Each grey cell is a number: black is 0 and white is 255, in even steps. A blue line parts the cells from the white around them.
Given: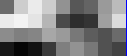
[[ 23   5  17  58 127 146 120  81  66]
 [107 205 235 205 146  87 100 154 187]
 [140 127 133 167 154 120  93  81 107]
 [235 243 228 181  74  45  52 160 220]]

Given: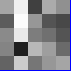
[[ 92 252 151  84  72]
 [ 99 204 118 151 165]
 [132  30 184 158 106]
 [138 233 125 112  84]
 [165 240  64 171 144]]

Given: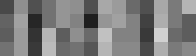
[[ 73 143  80 114 149 143  80 168 155 106  80 168 122 181]
 [ 93 155  51 181  93 143 106 193 130 130  57 209 106  93]
 [ 99 161  38 114 149 130  31 149 161 130  65 174 122  93]
 [114 155  57 187 106 114  86 181 137 137  73 174 122 137]]

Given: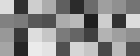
[[129 123  88  80 172 186  31 206  49 221]
 [152  57 221 198 123 101  64 179 159 144]
 [165  37 235 227  80 214 198  72 186  80]
 [221  49 206 172  95  43 108 159 144 116]]

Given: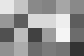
[[ 80 188  65 158 245 108]
 [145 172 108 123 116  51]
 [151  93 217 217 238  93]
 [231 196 137 131 166 137]]

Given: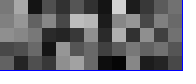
[[ 72  79 105  20 150  85 105  64  91 120  98 113  85]
 [ 98  36  79  56 143 162 105  13   5 135  28  36  72]
 [120 168  20  79  49  85  49  20 210  28  56  91 113]
 [128 150  98 135  72 189 182  28 135 150  72 128 105]
 [143 135 120  42  36  56 143  42 175  49 143  64 113]]

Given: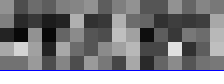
[[ 35   8 146   8 101 139  85  77 191 161  14  93  56 120 108 184]
 [114 114 154  77 133  77 154 120  70 168  41 101 139  85 114 120]
 [127  41  56  28  35 176  49  56 176 108 101  49  62  56  62 168]
 [146  77 108  93 127 133 146  93 127 146  85  85 146 101 133 120]
 [168 211 161  35 168 108  85 139 161 184  70  70 224  49  93 191]]

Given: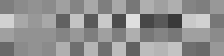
[[105 139 146 139 175 111 181 111 188  97 188 181 195 111 105 152]
 [126 139 146 139 160 132 168 126 168 119 175 160 175 132 126 152]
 [160 146 146 146 132 152 126 160 126 175 119 132 119 160 160 139]
 [209 168 152 168  97 195  89 201  77 223  71  89  57 201 209 119]]
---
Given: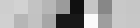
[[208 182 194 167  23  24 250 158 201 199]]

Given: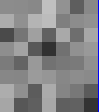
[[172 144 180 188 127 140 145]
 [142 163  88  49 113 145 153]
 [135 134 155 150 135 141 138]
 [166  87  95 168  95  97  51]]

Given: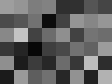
[[ 75  86 114  12  66 149 134 150]
 [ 55  37   7  63  73 114  98 156]
 [ 27 154  94 113  39 146  33 178]]

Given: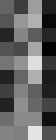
[[ 85 151 177  10]
 [ 83  73 167   3]
 [ 34 102 175  26]
 [ 33 144 103  69]
 [131 127 228  81]]

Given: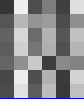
[[ 85 183 147 156  76 144]
 [ 93 207 117 176  80 180]
 [ 71 236  79 176  59 211]]

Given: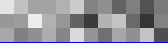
[[151 156 236 177 150  99  59 179 196 106  52 130]]

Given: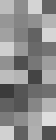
[[150 133 144 180]
 [207 153 105 115]
 [189 180  68 179]
 [ 96  84 134 180]
 [209  96 176  80]]

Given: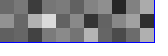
[[146 103 177 219  98 137  52  99 136 161  47]]
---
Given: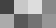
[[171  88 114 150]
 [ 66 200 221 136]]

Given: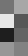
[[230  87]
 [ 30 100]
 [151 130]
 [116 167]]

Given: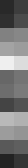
[[ 35  53]
 [ 41  61]
 [ 47  75]
 [ 68  82]
 [ 89  95]
 [103 116]
 [109 122]
 [129 135]
 [156 148]
 [163 156]
 [185 177]
 [239 220]]

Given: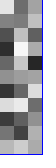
[[117  66 177]
 [ 60  96 145]
 [ 53 103 220]
 [228 109 163]
 [130 124 192]
 [145 157 163]
 [ 80 192  96]
 [103 198  38]
 [184 205 171]
 [220 234 109]
 [ 46 247 171]]

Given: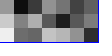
[[153  14  58 146 116  66  96]
 [239 109 102 195 182 146  45]
 [203 130 175  88  29  88 124]]

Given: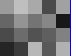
[[ 37  59 183  89 177]
 [ 74 108  82  95 129]
 [102 148 116 135  24]
 [155 191 169  74 161]]
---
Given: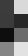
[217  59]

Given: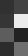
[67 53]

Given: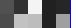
[38 33]

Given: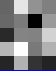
[128   1 132 182]

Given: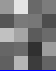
[124 119 165 102]

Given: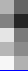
[100 129]

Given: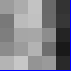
[ 51 106 167 156 180]

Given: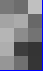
[192 171 181]
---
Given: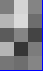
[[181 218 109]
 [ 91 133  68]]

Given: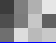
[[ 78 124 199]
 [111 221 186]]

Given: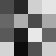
[[103 174  74]
 [ 89  28 232]]

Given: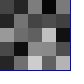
[[ 36 116  68]
 [153 109  96]]

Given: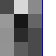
[[153  22 101]
 [146  43  74]]

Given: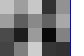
[[158  94 137]
 [ 74  29 155]]

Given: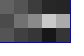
[[ 75 113 138]
 [ 84  64  54]]

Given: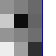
[[202  13 100]
 [148 131 110]]

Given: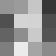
[[ 80 212 211]
 [ 99 142 202]]
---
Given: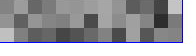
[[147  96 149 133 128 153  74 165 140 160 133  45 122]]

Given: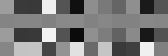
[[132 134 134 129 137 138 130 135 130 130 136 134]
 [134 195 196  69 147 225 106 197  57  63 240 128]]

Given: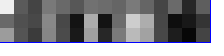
[[105  80  72 136  72  19 172  19 108 205 173  71  14  24  52]]

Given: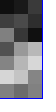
[[ 62  74  46]
 [ 81 153 184]
 [214 196 133]]

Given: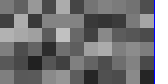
[[ 64 173  57 132 132 131  57  52  59 122 165]
 [127  77 100  44 112  94 159 172 127 140 125]
 [127  89  90 138 149  93  38  80  76 138  37]]

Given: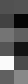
[[ 66   5]
 [ 85  19]
 [ 96 136]]
